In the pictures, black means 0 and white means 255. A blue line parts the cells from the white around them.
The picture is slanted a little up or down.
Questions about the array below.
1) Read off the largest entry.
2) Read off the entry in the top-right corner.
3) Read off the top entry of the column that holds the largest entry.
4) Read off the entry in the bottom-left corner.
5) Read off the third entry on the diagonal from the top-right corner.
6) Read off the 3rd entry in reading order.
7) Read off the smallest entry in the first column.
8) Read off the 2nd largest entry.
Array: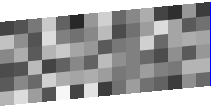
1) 247
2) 60
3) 98
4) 180
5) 165
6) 120
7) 68
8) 226
